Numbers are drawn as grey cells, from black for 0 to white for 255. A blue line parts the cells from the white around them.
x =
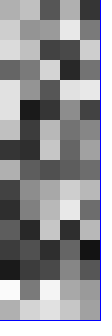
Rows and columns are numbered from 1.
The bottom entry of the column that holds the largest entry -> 176
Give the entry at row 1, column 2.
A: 192
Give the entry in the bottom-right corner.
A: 161
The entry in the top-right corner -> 53
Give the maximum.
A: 250
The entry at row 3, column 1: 219
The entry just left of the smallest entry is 101
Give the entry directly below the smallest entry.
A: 86
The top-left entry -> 176
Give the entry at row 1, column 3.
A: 86
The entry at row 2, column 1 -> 206
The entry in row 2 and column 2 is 148
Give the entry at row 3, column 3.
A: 66
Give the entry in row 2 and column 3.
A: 154
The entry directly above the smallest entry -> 184
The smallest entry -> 19

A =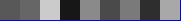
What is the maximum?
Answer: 203
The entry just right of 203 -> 23

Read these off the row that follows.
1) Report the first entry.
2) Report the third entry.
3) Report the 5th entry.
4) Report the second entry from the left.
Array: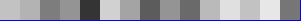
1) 194
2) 125
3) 52
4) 179
